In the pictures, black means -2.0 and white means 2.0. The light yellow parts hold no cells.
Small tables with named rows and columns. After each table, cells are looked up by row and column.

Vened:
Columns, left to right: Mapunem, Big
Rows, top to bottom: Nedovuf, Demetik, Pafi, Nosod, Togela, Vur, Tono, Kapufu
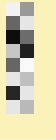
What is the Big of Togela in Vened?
1.9
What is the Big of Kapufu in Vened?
0.9
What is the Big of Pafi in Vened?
-0.3
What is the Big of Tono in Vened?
1.6
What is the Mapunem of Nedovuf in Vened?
1.8
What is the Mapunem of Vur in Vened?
1.6
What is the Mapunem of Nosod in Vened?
1.1
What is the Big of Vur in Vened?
1.0
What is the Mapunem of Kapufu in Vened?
1.6
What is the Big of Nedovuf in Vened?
0.4
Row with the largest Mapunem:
Nedovuf

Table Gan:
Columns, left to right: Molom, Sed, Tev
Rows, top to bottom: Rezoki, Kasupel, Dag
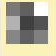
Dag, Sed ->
-0.5
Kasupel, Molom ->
0.8
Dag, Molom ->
0.1
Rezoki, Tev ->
2.0
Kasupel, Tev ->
-0.7
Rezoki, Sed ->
-0.5
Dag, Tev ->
0.0
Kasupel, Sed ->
-1.0
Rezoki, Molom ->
-0.1
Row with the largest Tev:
Rezoki

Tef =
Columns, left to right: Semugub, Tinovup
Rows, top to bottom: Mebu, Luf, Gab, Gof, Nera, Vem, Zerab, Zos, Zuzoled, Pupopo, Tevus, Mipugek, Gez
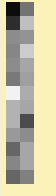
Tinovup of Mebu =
-0.2
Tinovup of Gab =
0.3
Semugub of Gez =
-0.4
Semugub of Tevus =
-0.4
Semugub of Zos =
0.8
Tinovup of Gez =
0.0
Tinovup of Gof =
1.2
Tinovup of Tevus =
0.6
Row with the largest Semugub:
Zerab

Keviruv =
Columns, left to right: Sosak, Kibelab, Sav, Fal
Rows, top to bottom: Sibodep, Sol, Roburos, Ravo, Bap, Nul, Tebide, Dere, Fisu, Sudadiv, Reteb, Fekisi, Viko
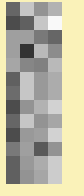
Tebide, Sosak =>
-0.3
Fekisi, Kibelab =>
0.4
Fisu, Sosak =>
-0.4
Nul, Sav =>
0.4
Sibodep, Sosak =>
-0.4
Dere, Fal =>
1.3
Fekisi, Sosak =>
-0.5
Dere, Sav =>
0.8
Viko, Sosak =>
-0.5
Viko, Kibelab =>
0.3
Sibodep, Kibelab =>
1.1
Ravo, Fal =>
0.2
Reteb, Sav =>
-0.6
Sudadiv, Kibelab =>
0.4
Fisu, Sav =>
0.3
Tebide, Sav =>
0.4
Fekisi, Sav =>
0.7
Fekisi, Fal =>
1.2
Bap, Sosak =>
0.6
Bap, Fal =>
0.9
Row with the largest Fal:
Sol

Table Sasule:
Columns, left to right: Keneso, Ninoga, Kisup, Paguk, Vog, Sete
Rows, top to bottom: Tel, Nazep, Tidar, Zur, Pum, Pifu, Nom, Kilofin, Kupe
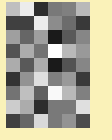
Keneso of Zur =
-0.7
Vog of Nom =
0.9
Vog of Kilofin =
-0.1
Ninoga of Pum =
-0.6
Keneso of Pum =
0.7
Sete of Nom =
0.0
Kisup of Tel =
-1.3
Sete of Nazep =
-1.1

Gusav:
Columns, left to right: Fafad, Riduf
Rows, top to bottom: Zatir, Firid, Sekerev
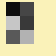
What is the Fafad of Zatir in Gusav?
-1.8
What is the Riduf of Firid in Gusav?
-1.1
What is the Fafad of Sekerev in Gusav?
-0.6
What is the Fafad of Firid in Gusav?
1.1
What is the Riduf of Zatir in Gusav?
-0.9
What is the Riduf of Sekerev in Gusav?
0.8
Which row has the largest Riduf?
Sekerev

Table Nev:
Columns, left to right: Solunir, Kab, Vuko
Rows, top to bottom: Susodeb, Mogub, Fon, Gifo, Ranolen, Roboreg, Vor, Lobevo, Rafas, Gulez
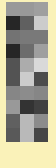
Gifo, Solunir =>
-1.4
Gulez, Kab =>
0.9
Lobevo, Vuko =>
-1.0
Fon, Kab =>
-0.1
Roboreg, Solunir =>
-0.7
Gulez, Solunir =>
-0.6
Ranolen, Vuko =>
1.4
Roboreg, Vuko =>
-0.8

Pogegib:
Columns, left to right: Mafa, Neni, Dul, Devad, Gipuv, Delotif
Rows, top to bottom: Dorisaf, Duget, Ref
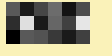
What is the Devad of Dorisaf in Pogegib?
-0.3
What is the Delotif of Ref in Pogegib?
-1.0
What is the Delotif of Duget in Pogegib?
1.6
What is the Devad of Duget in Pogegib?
-0.4
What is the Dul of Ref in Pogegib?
-0.7
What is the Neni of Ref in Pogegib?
-0.6
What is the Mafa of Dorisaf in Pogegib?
-0.6
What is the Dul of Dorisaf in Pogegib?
-0.9
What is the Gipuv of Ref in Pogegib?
-1.6
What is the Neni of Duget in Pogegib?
1.5
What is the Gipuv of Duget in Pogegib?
-1.0
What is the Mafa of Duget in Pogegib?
-1.3
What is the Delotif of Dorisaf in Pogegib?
-0.8
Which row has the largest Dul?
Ref

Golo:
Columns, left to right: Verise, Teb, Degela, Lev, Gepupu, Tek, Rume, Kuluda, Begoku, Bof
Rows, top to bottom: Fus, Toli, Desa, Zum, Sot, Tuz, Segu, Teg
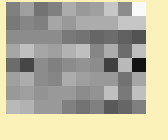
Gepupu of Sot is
0.2
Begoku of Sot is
0.9
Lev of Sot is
0.0
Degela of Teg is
0.4
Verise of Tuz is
0.5
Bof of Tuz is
0.6
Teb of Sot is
-0.9
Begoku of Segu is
-0.1
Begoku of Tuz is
-0.2
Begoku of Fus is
0.2
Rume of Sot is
0.2
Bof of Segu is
1.0
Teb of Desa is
0.2
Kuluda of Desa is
-0.3
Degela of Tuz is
0.2
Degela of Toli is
0.0
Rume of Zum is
0.1
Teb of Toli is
0.1
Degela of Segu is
0.3
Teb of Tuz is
0.7

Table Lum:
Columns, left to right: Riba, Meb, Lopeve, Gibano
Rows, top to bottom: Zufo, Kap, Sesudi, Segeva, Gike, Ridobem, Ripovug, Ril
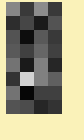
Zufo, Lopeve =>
0.2
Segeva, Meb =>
-1.0
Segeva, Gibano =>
-1.0
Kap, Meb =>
-0.9
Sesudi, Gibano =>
-1.1
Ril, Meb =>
-0.8
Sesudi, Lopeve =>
-0.6
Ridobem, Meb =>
1.3
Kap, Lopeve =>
-1.6
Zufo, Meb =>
-1.1
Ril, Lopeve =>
-1.4
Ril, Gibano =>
-1.2
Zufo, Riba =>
0.1
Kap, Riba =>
-1.3
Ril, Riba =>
-0.7
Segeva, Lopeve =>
-0.4
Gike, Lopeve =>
0.0
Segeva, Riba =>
-0.6
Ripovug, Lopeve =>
-1.0

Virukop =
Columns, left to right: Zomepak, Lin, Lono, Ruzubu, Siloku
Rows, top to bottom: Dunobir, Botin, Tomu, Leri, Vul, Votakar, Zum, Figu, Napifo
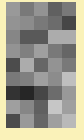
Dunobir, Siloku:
-0.1
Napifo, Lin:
0.4
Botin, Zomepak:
0.3
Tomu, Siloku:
0.7
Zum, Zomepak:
-1.2
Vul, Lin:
0.7
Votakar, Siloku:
1.0
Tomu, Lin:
-0.6
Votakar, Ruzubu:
0.2
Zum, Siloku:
0.4
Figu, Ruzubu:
1.1
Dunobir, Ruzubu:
-0.5

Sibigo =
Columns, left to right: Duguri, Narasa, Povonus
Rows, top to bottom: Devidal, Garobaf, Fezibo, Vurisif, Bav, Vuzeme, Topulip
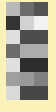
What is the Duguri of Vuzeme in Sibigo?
0.5
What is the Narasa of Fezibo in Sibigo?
-0.8
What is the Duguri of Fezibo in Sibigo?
1.5
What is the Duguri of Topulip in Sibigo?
1.4
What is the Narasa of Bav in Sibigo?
-1.3
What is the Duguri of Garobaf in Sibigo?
-1.2
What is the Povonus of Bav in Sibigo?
-1.3
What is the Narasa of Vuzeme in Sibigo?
0.4
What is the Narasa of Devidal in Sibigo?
-0.3
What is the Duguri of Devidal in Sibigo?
0.9
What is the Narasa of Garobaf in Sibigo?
1.3
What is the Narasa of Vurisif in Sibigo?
0.7
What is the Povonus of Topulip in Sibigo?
-0.9
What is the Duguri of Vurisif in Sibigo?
-0.3
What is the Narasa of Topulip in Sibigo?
-0.9
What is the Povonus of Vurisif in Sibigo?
0.7
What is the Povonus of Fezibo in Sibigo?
-0.8
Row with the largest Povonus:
Garobaf

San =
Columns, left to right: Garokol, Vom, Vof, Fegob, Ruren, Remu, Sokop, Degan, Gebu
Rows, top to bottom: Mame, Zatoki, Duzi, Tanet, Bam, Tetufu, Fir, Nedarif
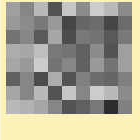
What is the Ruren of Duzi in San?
-0.8
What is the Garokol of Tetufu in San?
-0.5
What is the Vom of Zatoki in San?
0.2
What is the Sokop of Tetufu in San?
-0.3
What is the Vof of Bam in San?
1.2
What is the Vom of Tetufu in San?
0.1
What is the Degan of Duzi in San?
-0.6

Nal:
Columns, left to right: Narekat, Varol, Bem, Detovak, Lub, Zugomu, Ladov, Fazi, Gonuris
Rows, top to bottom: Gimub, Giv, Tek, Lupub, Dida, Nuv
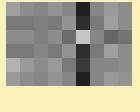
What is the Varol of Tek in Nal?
0.2
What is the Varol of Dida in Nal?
0.4
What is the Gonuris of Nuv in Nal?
0.3
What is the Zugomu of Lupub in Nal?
-1.3
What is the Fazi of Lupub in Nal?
0.5
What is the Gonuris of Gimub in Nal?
0.2
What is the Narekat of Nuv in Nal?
0.4
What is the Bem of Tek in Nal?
0.0
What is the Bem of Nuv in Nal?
0.1
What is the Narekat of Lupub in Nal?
-0.1
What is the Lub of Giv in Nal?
0.3
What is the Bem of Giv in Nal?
0.0
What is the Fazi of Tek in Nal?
-0.4
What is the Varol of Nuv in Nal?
0.2
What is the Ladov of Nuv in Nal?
0.1
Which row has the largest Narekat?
Dida

